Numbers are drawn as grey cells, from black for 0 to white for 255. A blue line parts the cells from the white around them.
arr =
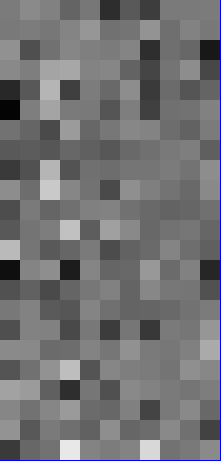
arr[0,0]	123
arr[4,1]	88
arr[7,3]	103
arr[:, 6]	[89, 116, 132, 99, 141, 126, 135, 105, 117, 143, 113, 137, 98, 104, 100, 100, 118, 145, 126, 137, 128, 102, 131]
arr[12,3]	102
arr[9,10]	137
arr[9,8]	115
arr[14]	[81, 97, 74, 101, 119, 129, 100, 135, 119, 117, 81]
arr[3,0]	137
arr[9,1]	109
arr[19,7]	130
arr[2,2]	113
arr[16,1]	130
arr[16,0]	79
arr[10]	[77, 122, 101, 112, 128, 130, 113, 105, 99, 102, 112]
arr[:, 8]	[122, 111, 111, 116, 107, 112, 109, 121, 123, 115, 99, 114, 132, 107, 119, 105, 122, 119, 116, 122, 121, 137, 114]
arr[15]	[120, 130, 90, 86, 132, 112, 100, 101, 105, 114, 123]
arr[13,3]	28
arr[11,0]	88
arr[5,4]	121
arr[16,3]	73
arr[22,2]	114
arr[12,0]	186
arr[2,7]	46
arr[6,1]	101
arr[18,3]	190
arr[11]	[88, 116, 125, 193, 93, 160, 137, 104, 114, 118, 102]
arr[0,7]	61

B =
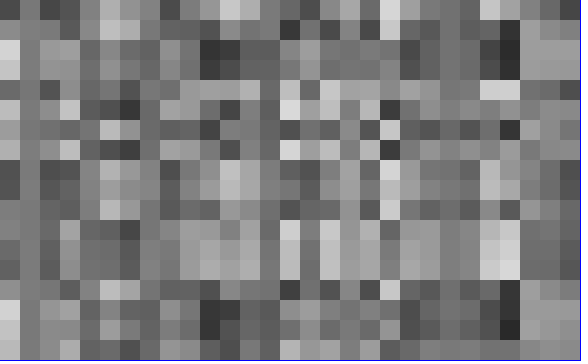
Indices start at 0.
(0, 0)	74
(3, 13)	98
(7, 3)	189
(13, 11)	161
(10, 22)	109
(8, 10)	143
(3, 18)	114
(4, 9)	153
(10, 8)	89
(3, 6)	119
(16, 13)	92
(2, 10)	52
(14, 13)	114
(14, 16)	82
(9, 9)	130
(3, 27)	153
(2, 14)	133
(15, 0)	210
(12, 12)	169
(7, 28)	138
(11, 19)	101
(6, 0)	156
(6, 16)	96
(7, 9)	154
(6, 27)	138
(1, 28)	128
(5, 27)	139
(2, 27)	157
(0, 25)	162
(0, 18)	106
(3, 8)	134
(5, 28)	137
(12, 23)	132
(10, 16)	105
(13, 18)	166
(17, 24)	114
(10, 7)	117
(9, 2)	86
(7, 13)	103

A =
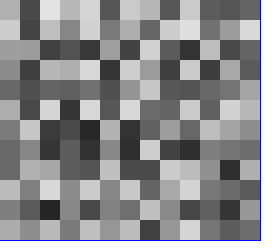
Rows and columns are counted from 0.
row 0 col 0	176
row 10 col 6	111
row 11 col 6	188
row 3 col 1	63
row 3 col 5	53
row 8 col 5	192
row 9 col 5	135
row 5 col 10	96
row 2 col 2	64
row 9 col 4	203
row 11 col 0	172
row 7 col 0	105
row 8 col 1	177
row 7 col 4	50
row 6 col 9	103
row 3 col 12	90
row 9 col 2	216
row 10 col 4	72
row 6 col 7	97
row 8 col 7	75
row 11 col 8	151
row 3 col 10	62
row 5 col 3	54
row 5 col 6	215
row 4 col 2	100
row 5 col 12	183
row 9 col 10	120
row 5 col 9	203
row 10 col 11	54
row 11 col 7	64
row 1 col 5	121
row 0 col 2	227
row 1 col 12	217
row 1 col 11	156
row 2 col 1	155
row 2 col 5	159
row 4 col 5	80

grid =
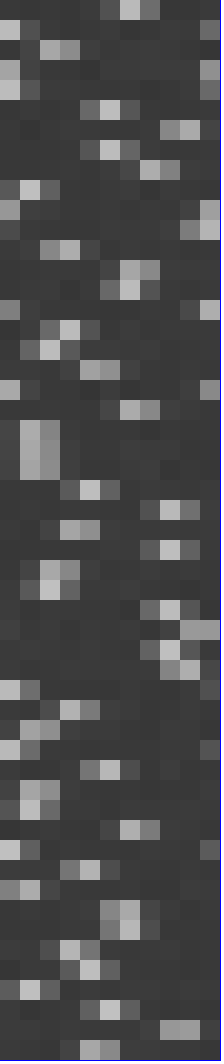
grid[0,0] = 57
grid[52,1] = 57
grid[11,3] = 56
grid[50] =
[59, 54, 57, 58, 96, 193, 94, 57, 55, 57, 55]
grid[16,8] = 58
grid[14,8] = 58
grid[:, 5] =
[81, 59, 57, 59, 56, 189, 57, 188, 60, 58, 58, 59, 56, 68, 104, 55, 56, 60, 144, 60, 70, 57, 57, 56, 97, 57, 61, 59, 56, 58, 57, 57, 57, 58, 55, 62, 59, 57, 183, 56, 55, 69, 57, 77, 57, 134, 117, 59, 96, 57, 193, 58, 137]
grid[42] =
[192, 95, 56, 58, 57, 57, 56, 59, 58, 57, 91]
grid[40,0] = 84
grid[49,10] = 58
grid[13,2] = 58
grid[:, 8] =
[55, 59, 58, 60, 56, 56, 135, 57, 129, 59, 57, 62, 58, 60, 58, 57, 58, 56, 56, 56, 63, 57, 59, 54, 58, 185, 59, 190, 57, 56, 188, 65, 191, 132, 55, 56, 59, 58, 61, 56, 58, 60, 58, 56, 55, 59, 56, 59, 57, 57, 55, 151, 58]
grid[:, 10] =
[58, 105, 54, 144, 105, 58, 68, 58, 59, 56, 159, 180, 57, 59, 58, 174, 58, 58, 57, 137, 57, 57, 56, 55, 59, 61, 59, 58, 57, 57, 55, 152, 58, 71, 80, 57, 55, 83, 57, 60, 58, 56, 91, 57, 59, 58, 57, 57, 57, 58, 55, 64, 55]
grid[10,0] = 151
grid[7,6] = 101
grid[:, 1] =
[55, 80, 68, 66, 85, 58, 53, 56, 56, 191, 63, 58, 62, 57, 58, 62, 61, 100, 59, 68, 57, 172, 168, 164, 57, 58, 55, 56, 68, 89, 55, 57, 60, 56, 110, 57, 162, 107, 55, 165, 188, 57, 95, 59, 172, 58, 56, 58, 58, 191, 54, 59, 57]
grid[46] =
[56, 56, 56, 58, 58, 117, 183, 77, 56, 57, 57]
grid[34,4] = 56
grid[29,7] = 57
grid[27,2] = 57
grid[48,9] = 55
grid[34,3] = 56
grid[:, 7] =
[109, 56, 60, 60, 54, 57, 59, 60, 173, 54, 58, 58, 57, 137, 83, 58, 56, 60, 57, 57, 136, 54, 59, 61, 59, 81, 58, 90, 60, 57, 104, 55, 98, 59, 56, 55, 55, 57, 56, 55, 58, 123, 59, 57, 55, 69, 77, 58, 57, 59, 57, 64, 60]
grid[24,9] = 57
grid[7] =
[56, 56, 56, 57, 85, 188, 101, 60, 57, 57, 58]
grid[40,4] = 58
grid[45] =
[56, 58, 56, 58, 61, 134, 169, 69, 59, 55, 58]
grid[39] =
[66, 165, 142, 61, 57, 56, 57, 55, 56, 56, 60]
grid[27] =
[55, 56, 57, 57, 57, 59, 59, 90, 190, 97, 58]
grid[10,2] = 61

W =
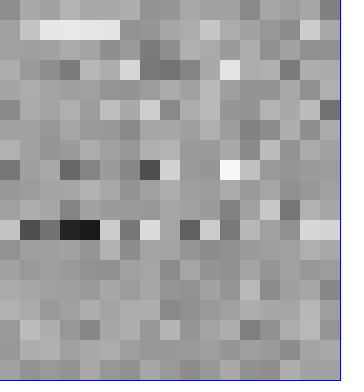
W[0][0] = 142
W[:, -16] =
[169, 194, 159, 153, 172, 170, 161, 162, 159, 156, 173, 78, 159, 153, 166, 170, 188, 174, 146]
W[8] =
[118, 159, 168, 104, 132, 155, 136, 78, 209, 155, 150, 247, 191, 153, 150, 155, 156]
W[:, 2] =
[161, 230, 162, 143, 164, 164, 151, 149, 168, 164, 167, 114, 158, 158, 160, 153, 174, 176, 153]
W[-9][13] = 200
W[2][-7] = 170
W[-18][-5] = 162
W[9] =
[151, 156, 164, 165, 177, 168, 147, 160, 172, 158, 156, 170, 153, 165, 144, 152, 161]
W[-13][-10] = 165
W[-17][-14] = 171
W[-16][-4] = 176
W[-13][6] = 137
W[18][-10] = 166
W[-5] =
[171, 166, 160, 158, 154, 167, 156, 166, 149, 146, 162, 149, 184, 140, 159, 166, 135]
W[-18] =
[160, 194, 230, 232, 229, 228, 146, 150, 166, 172, 197, 172, 162, 151, 139, 204, 168]
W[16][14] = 172
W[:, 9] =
[169, 172, 176, 132, 161, 173, 159, 155, 155, 158, 162, 97, 149, 165, 146, 144, 150, 154, 141]
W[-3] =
[153, 188, 174, 151, 134, 167, 174, 152, 181, 150, 163, 173, 127, 145, 172, 184, 149]
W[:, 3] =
[179, 232, 171, 123, 158, 175, 165, 155, 104, 165, 133, 36, 162, 153, 158, 160, 151, 160, 147]
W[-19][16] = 129
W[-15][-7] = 184
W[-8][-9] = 165
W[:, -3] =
[158, 139, 162, 123, 168, 169, 174, 147, 150, 144, 118, 144, 160, 161, 159, 165, 172, 141, 174]
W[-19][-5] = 138
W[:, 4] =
[169, 229, 164, 182, 160, 156, 154, 172, 132, 177, 162, 26, 149, 146, 154, 173, 134, 169, 168]
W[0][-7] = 160
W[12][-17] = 146

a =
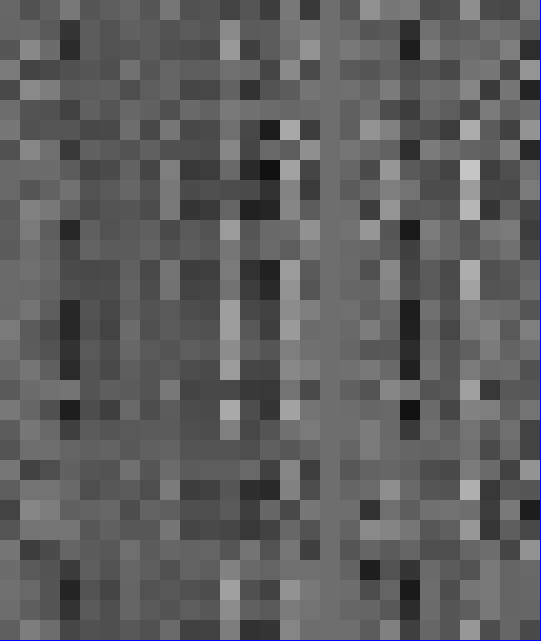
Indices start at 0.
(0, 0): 103
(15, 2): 93
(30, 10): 87
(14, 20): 77
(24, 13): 41
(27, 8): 102
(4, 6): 78
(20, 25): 95
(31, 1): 125
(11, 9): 89
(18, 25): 109
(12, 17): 105
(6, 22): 60
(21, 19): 105
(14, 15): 85
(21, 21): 111
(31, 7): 81
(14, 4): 76
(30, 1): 94
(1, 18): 86
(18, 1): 117
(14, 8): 114
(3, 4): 86
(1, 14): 116
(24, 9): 61
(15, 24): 110
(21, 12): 71
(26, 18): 137
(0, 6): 102
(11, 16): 110
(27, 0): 117
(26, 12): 56
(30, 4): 90
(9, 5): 89
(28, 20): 53
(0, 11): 67
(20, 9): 76
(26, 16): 110
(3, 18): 86
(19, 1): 108
